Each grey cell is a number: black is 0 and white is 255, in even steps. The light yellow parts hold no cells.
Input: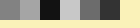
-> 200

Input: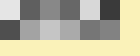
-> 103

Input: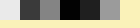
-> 2

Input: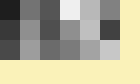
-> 239

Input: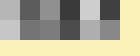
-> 58

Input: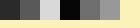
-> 5

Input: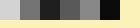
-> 89

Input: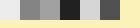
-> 33
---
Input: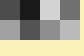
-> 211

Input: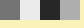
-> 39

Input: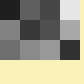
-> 71

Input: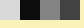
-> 131

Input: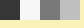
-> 121

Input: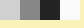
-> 36

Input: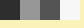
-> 84

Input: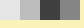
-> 64

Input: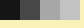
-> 167
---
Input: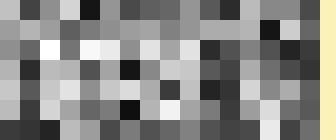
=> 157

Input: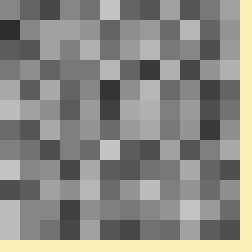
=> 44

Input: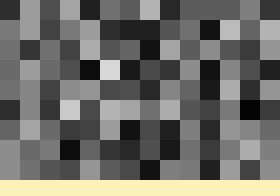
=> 121

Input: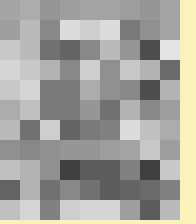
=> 158

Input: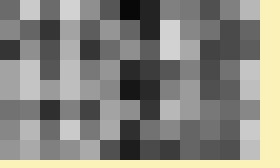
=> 135
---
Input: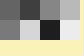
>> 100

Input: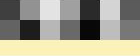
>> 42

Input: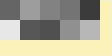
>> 87

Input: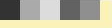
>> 143

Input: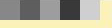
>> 135

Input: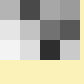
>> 88

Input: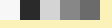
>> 135

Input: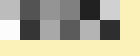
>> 53

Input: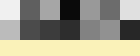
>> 45
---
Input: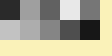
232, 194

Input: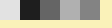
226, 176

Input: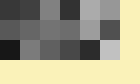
193, 171

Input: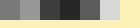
215, 151

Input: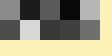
215, 182

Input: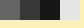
230, 100
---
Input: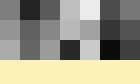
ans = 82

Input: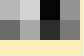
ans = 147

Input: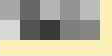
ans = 187

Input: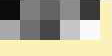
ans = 56

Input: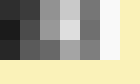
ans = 249

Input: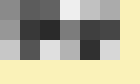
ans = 70

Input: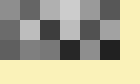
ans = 162

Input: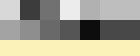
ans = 190
